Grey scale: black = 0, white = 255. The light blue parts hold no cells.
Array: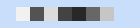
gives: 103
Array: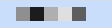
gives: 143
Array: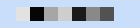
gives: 137
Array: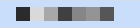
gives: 134
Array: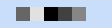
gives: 102
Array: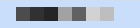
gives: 97
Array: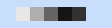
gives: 100
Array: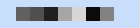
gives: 96
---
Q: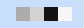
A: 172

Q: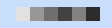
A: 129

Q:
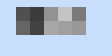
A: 159

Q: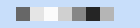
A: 208

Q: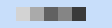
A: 133

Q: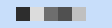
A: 110
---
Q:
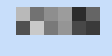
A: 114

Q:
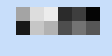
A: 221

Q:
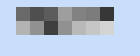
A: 79

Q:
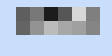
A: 120

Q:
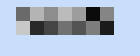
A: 180

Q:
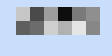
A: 74

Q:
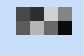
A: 46

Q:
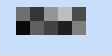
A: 53

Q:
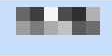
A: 62
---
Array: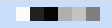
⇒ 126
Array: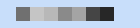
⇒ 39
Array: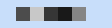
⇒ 133
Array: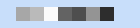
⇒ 45
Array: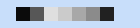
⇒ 33
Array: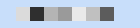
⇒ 92
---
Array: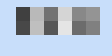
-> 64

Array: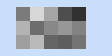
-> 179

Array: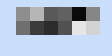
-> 142

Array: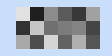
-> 50

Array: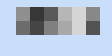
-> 143

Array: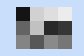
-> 100

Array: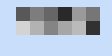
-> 88
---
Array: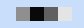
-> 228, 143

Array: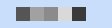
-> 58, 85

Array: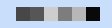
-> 9, 71

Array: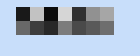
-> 166, 104

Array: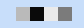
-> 123, 186

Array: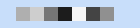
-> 144, 175

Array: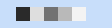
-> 243, 42

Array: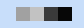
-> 7, 161
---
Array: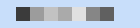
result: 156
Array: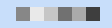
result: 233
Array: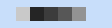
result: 37
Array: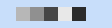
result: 144
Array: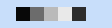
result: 108
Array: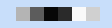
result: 92
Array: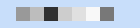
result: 189
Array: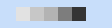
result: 199
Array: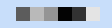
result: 185
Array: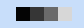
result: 54
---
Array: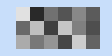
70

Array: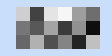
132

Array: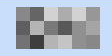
196

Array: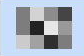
161

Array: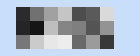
105

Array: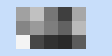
49

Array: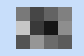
150

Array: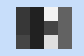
33

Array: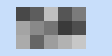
157
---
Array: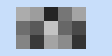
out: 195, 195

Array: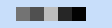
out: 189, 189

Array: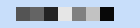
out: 230, 230

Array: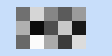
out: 78, 251

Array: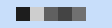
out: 96, 206

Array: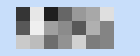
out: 139, 239

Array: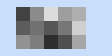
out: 86, 220

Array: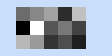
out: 86, 255
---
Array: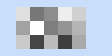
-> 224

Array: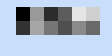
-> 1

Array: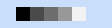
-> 2

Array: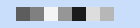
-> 93

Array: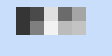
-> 53

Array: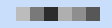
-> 188

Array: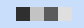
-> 47

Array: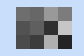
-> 110

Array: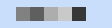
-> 129

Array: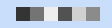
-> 52
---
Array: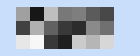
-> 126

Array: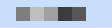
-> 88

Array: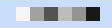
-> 147

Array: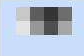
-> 227

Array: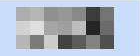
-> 137

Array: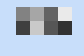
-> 63
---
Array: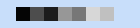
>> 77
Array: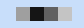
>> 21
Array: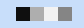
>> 174
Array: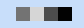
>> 214
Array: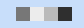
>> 236
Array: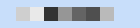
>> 233
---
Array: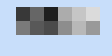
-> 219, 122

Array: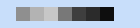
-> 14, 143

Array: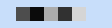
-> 213, 77

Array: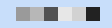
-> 34, 154

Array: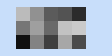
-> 43, 16

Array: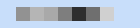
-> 208, 146

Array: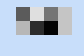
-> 197, 183
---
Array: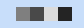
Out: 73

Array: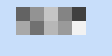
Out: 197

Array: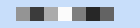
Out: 126

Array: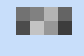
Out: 129

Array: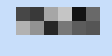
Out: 197

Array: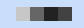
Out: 102

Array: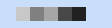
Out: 166

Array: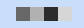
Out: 177
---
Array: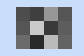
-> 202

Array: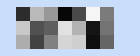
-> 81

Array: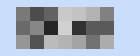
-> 135

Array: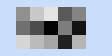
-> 76

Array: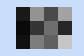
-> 53

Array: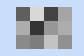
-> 52

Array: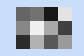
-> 240

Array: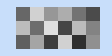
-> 109
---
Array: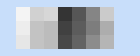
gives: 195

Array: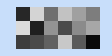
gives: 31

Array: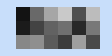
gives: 67

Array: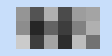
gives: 38

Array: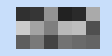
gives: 163

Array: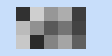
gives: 145

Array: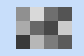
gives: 104
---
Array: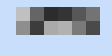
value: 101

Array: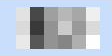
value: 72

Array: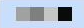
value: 127

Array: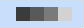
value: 89

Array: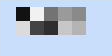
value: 241

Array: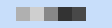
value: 207

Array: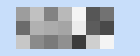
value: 193

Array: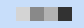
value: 137

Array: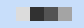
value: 49
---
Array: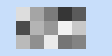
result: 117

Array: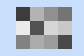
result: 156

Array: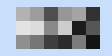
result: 124

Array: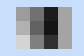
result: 48

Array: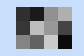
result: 202

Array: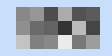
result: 120

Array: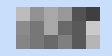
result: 89
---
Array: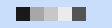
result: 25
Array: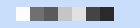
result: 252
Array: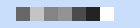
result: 103
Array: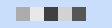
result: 172
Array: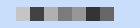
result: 197
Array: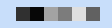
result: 48
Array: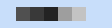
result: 80
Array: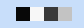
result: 8
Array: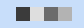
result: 59
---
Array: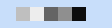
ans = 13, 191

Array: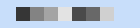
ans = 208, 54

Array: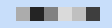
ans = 62, 172

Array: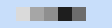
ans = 108, 218

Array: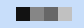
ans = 193, 18

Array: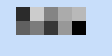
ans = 185, 96
